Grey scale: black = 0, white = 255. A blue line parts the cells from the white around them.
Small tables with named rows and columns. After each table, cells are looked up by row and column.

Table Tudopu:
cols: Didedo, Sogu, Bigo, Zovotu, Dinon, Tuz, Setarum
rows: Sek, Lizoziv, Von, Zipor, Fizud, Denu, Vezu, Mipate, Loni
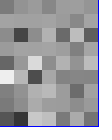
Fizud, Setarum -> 188
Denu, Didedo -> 238
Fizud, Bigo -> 218
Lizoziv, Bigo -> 161
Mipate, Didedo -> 122
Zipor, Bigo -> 162
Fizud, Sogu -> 152
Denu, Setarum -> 133
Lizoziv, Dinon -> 155
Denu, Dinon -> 131
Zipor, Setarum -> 165
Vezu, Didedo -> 128
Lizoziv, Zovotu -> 163
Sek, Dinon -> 157
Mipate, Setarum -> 154
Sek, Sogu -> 147
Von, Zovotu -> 178
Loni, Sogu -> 54
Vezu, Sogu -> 146
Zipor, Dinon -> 158

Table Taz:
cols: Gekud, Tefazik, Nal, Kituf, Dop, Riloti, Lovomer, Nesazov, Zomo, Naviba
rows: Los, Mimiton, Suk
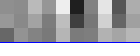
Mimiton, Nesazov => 209
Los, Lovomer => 129
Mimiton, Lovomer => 119
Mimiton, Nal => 163
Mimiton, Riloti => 63
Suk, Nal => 131
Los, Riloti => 31
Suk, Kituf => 121
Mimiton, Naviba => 160
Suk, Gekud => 103
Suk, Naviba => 183
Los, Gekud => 143
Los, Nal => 186
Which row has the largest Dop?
Los

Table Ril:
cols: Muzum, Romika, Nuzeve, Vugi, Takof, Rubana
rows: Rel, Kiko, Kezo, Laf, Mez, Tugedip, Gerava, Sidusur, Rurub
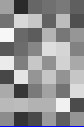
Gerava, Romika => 54
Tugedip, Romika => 229
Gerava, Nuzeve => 122
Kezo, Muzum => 247
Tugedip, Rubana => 198
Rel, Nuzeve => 102
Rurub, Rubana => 149
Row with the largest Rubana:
Gerava

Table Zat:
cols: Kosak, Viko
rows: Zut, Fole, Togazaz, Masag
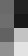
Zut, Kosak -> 106
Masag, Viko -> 227
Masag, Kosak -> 145
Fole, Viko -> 25
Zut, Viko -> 34
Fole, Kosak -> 110
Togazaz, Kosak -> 98
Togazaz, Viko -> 195

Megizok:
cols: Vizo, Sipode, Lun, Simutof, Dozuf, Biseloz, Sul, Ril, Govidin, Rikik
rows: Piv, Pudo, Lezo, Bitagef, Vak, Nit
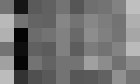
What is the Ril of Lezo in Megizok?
128
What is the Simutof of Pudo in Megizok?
98
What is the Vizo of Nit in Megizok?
188
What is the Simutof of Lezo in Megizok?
115
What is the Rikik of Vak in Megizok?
139
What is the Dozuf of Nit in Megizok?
115
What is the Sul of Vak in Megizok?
160
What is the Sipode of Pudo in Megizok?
115
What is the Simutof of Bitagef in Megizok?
92
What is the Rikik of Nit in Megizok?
115
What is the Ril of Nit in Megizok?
98
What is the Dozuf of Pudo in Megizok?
134

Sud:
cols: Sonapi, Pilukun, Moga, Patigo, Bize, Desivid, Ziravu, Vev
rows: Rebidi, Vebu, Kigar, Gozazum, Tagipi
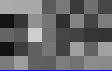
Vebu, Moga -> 145
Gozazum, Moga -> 96
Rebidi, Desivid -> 58
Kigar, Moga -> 206
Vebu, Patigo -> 117
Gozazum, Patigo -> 118
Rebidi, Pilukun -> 169
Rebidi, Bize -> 122
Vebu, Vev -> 125

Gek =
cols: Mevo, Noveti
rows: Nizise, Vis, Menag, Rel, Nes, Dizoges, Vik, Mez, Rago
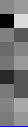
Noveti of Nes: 153
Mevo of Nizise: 137
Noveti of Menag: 87
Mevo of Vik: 122
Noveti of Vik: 85
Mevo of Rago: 123
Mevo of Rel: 106
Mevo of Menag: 128
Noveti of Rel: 132
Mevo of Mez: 131
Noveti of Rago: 152
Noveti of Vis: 220
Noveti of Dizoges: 85
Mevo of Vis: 3
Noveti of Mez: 169
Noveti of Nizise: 153
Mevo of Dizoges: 40
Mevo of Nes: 118
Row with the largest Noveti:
Vis

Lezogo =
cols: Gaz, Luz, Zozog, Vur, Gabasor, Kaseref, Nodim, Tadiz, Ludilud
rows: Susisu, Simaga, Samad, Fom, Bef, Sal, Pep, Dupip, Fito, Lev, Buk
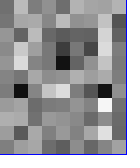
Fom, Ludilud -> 125
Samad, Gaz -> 150
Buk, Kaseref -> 141
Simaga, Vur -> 135
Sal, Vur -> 141
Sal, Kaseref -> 176
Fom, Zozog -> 159
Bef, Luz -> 218
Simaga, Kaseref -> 145
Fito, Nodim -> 106
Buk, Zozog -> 167
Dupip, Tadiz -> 246
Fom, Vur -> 120
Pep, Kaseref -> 125
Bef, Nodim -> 145
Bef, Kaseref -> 100
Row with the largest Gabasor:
Pep

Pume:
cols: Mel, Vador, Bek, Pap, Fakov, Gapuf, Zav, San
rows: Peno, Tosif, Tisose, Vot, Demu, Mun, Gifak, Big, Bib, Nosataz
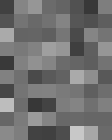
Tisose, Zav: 133
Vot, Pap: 159
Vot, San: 150
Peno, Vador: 133
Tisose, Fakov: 118
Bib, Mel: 102
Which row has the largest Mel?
Big

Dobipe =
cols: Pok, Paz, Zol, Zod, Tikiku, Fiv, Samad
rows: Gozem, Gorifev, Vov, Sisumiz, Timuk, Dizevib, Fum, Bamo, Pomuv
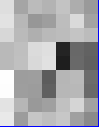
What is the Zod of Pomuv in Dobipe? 190
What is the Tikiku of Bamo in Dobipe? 193
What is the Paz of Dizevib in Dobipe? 157
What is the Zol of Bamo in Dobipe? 153
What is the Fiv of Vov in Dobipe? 196
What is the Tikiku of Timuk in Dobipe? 30
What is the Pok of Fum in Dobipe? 253
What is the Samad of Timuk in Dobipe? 96
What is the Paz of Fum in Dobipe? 158
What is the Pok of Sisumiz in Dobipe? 185
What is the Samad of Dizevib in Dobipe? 108
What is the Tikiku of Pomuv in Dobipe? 199
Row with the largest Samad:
Vov

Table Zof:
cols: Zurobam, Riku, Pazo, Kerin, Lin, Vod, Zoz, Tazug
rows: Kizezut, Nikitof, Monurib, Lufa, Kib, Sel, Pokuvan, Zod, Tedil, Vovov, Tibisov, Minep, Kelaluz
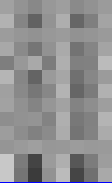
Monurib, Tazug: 154
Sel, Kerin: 154
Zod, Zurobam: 162
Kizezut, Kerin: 152
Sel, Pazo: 100
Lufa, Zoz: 133
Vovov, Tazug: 171
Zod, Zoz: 142
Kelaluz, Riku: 117
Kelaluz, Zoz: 112
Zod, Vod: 131
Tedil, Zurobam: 142
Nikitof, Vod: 102
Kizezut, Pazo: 136
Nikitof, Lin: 174
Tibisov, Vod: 156

